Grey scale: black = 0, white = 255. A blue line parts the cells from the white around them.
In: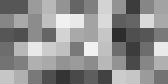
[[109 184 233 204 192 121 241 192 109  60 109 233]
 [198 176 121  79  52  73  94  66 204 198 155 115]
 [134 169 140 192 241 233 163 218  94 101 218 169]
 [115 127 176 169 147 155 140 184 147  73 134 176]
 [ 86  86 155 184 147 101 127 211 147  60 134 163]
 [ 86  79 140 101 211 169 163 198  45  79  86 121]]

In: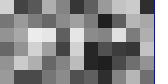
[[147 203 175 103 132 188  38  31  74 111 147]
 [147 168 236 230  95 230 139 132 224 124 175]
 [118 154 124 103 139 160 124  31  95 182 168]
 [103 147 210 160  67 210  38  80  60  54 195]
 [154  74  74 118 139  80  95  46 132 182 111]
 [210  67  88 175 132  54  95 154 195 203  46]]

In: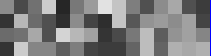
[[ 52 204 133 133  93 126  68  60  60 100 189 100 176 168 176]
 [ 52 183 107  80  46 140  68  46 196  87 147 155 140 161  68]
 [107 113 168  80 212 183 161  52  74 120 189  93 147 161 133]
 [140  74 113 204  38 120 155 226 196 126  80 140 168  80  60]]

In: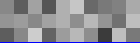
[[148 156 136 162 176 142 184 148 113 190]
 [ 93 136 205  99 156 184 142  59 190 121]
 [136  93 162  85 176 198 105 121 129 170]]

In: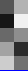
[[ 22 241]
 [ 86 179]
 [105 142]
 [205 113]
 [163  43]]

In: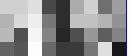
[[179 216 238 119  45 193 193 179 146]
 [208 208 223  72  45 172 208 111 158]
 [ 99  86 253 105  58  58 119 223  23]
 [185  79 245 132  38  79 152  93 132]]

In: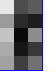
[[231  77  91]
 [162  63 113]
 [155  42  29]
 [170  22  56]
 [196  10 141]]
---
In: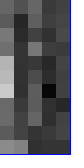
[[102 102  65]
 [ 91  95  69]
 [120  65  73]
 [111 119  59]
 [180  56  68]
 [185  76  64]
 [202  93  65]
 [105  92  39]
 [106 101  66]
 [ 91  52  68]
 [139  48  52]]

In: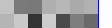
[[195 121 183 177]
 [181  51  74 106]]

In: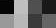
[[  5  80]
 [153  58]]

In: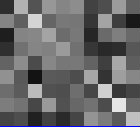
[[ 46  83 133  66 156]
 [132 212 120  54  62]
 [ 30 135 108  38 127]
 [ 47 133 155  55  45]
 [ 99  75 119  99 168]
 [145  19  88 166 158]
 [109 187  78  71  55]
 [125  71  81 114 229]
 [ 68  32  42 148  89]]

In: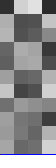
[[ 48 225]
 [175  81]
 [181  92]
 [101 164]
 [ 95 169]
 [159 104]
 [197  80]
 [112 143]
 [159 111]
 [154 101]
 [166 111]]

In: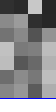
[[ 48 200]
 [138  47]
 [115  83]
 [193 127]
 [189 105]
 [109 120]
 [134  91]]
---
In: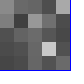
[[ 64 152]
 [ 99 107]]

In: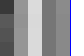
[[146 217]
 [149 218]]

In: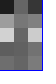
[[119 128]
 [102 204]]

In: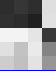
[[ 44  32]
 [243 229]]

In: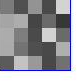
[[173  69]
 [126  74]]

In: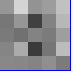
[[150  65]
 [113 131]]

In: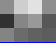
[[134 153]
 [107  97]]

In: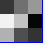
[[194   6]
 [ 79  51]]

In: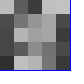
[[117 149]
 [180 160]]
